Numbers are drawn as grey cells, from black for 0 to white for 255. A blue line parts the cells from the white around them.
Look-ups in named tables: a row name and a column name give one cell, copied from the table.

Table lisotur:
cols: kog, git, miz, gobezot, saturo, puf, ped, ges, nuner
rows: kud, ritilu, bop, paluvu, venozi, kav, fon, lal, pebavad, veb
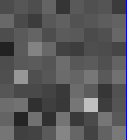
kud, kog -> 76
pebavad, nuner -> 89
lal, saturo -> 56
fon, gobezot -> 67
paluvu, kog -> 34
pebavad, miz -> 113
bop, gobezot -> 77
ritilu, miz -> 60
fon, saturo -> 57
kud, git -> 86
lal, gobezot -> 63
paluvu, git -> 91
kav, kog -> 79
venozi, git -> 89
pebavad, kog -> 100
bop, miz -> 100
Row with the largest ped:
lal

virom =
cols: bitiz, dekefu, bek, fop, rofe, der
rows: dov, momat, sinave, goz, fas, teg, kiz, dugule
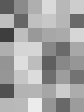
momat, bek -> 192
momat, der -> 105
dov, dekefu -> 139
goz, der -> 168
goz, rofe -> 106
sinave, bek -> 153
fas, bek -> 189
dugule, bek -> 236
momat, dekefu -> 102
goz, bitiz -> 175
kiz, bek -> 180
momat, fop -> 199
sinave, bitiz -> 62
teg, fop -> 110
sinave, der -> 214
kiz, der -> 172
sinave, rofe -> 170
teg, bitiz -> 150
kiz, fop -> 166
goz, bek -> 214

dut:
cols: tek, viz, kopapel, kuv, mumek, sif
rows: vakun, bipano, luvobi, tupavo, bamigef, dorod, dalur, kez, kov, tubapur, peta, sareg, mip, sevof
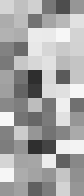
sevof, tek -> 150
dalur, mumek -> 224
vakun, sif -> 150
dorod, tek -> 163
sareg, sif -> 136
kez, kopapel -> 189
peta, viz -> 148
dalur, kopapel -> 57
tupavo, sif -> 210
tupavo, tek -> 130
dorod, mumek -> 90
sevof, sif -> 150
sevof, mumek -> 211

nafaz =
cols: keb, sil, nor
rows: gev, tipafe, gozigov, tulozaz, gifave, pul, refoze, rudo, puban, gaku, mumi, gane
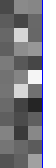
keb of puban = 95
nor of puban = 95
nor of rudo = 37
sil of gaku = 58
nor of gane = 161
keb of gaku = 131
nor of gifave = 70
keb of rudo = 106
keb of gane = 83
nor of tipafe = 104
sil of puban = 75
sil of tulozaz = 141
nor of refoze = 113
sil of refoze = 215
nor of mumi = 91

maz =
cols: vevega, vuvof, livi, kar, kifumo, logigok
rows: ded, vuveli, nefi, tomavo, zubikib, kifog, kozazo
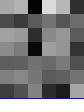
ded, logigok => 48
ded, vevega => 167
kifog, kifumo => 96
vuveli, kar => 115
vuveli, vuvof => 59
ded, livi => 3
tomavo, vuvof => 124
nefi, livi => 45
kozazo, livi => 130
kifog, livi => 118

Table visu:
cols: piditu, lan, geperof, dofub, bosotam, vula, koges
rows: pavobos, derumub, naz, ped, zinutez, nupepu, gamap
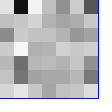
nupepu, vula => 183
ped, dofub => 179
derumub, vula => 172
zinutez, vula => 198
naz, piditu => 139
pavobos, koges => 85
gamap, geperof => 199
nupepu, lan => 117
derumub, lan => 199
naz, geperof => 194
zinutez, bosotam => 178
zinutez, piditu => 184
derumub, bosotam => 165
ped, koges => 207
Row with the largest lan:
ped

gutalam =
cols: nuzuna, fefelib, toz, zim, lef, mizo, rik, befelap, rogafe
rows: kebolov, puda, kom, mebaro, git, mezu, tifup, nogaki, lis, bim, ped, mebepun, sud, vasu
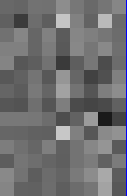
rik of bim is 87
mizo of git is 94
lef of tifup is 162
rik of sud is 140
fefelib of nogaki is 83
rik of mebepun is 124
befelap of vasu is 163
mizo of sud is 122
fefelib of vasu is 98
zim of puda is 94
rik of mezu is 66
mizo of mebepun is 115
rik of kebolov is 105

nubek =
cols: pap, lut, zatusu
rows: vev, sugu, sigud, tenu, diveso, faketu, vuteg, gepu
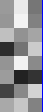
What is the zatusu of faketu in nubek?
51
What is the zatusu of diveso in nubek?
138
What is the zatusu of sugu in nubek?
129
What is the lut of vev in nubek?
234
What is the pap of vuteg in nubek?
66
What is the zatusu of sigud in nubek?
165
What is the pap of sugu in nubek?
150
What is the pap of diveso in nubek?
148
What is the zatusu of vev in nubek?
118
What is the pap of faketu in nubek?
156
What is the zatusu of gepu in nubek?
130
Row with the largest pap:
sigud

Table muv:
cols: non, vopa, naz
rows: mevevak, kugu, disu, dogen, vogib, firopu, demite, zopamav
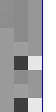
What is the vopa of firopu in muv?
139
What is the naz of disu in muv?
151
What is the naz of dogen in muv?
151
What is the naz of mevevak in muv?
151
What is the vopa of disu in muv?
139
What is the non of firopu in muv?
154
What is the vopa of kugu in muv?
139
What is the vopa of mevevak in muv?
139
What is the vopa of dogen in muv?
157
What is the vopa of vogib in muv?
62
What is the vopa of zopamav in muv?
62
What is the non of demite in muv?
154
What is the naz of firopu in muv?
151
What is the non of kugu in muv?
141
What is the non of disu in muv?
154

